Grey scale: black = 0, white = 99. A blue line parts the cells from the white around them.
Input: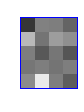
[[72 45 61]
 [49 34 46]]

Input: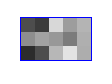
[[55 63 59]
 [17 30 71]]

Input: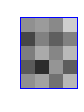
[[27 50 37]
 [49 66 52]]

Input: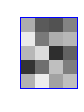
[[91 47 67]
 [71 85 18]]

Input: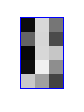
[[39 83 29]
 [ 3 84 77]]

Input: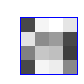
[[88 54 60]
 [50 77 74]]

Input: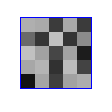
[[41 21 75]
 [75 63 27]]

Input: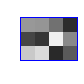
[[27 21 93]
 [78 85 16]]

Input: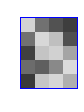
[[44 84 74]
 [25 76 81]]
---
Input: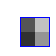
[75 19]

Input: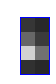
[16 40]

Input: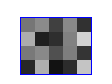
[19 50 31 68]

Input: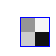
[95 79]

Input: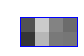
[42 47]

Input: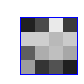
[23 72 67 61]

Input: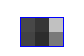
[75 17]

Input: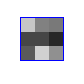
[47 27 35]
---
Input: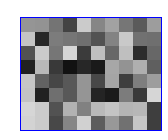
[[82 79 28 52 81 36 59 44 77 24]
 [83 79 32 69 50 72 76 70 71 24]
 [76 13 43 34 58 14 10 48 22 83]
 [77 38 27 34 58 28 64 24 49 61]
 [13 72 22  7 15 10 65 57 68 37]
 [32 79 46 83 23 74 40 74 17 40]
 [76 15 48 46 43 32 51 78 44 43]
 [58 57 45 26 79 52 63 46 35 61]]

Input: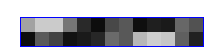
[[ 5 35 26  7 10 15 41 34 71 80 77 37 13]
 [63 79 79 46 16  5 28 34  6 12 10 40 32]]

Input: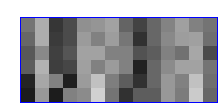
[[11 59 11 50 54 81 45 19 36 36 59 48 79 40]
 [14 65 50 12 60 75 49 36 19 40 59 50 75 43]
 [36 69 24 27 62 50 60 50 13 40 54 63 63 45]
 [34 53 25 33 63 63 50 50 32 36 50 44 65 29]
 [40 67 23 29 60 50 61 46 19 40 53 61 62 43]
 [45 67 21 29 56 58 63 39 26 40 51 62 50 45]]

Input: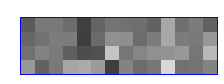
[[59 38 47 64 66 60 24 51 42 46 84 44 45 51]
 [44 51 47 37 30 31 76 46 52 56 57 59 46 72]
 [40 44 48 48 24 41 56 55 42 48 65 48 47 59]
 [35 47 47 42 25 39 45 44 43 38 65 43 48 38]]

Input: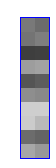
[[65 59]
 [42 39]
 [79 72]
 [80 80]
 [55 53]
 [33 36]
 [61 63]
 [24 25]
 [45 49]
 [47 42]]

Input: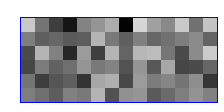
[[49 43 36 50 47 70 32 56 58 35 41 49 57 50]
 [45 24 33 37 20 65 68 28 60 48 52 45 55 21]
 [27 48 38 43 58 47 51 32 58 34 65 27 29 40]
 [29 70 50 15 60 25 70 39 71 73 46 29 54 79]
 [49 37 40 35 36 70 47 37 50 40 44 49 54 39]
 [78 45 24  8 51 58 67  1 83 62 53 78 44 76]]

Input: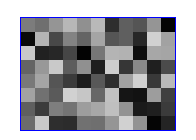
[[42 78 18 17 44 43 58 81 57  2 14]
 [37 23 49 45 61 65 74 57 10 12 23]
 [63 44 35 81 77 40 75  8  7 61 25]
 [47 64 33 23 11 34 18 63 81 22 72]
 [39 59 78 36 56 12 80 21 53 12 29]
 [78 13 15 27  1 46 70 69  5 65 64]
 [ 4 70 28 51 39 64 33 37 15 81 63]
 [48 43 58 71 56 72 18 37 33 58  2]]
